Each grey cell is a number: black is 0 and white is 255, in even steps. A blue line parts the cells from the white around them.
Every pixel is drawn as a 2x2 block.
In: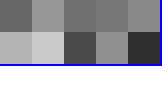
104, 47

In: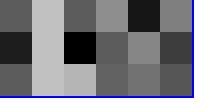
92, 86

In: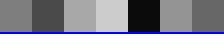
125, 103

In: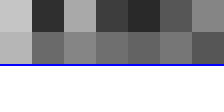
197, 86

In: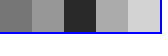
118, 211

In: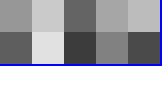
151, 74

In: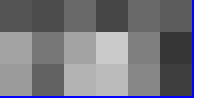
84, 62
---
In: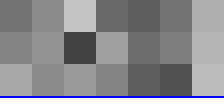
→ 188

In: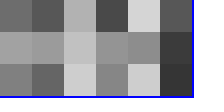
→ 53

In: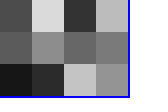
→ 148

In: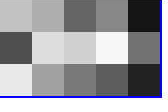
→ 34

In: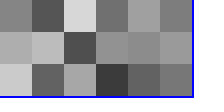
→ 119

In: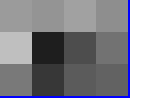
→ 98

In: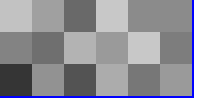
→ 154

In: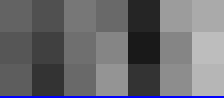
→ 182

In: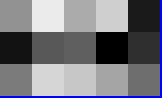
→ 110

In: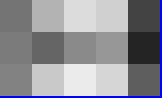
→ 94
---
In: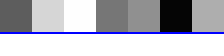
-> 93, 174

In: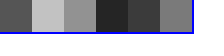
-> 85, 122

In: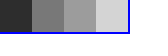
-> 45, 212

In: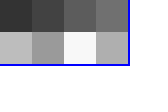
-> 51, 175

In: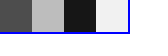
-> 77, 241

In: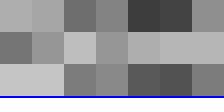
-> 174, 124
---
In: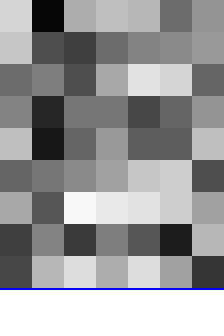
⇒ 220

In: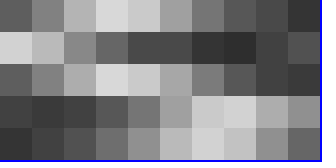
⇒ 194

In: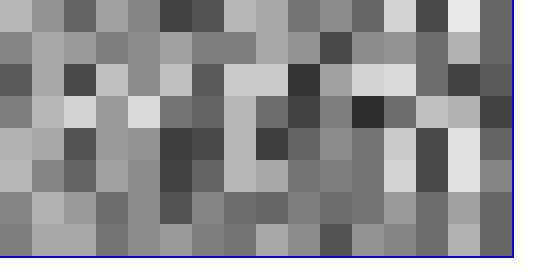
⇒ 111

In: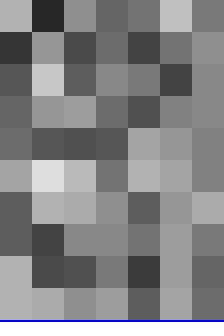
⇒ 93

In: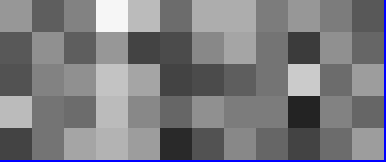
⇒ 67

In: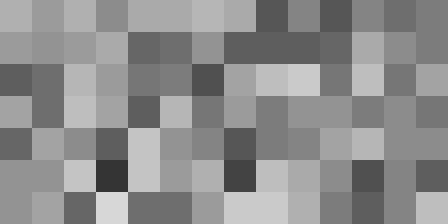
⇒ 94

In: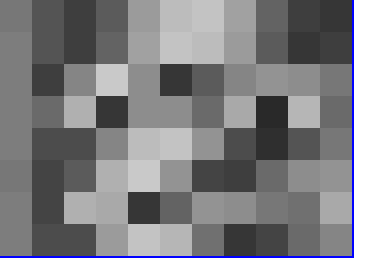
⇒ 68

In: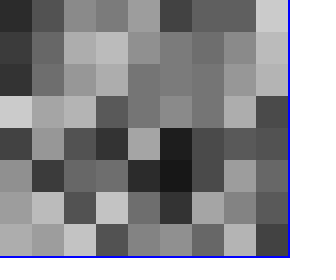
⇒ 103
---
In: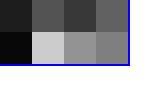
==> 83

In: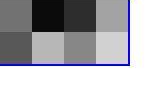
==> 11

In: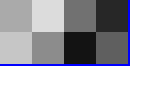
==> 220

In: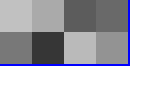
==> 170

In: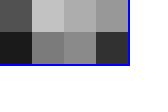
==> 194

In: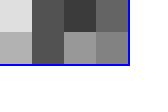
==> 82
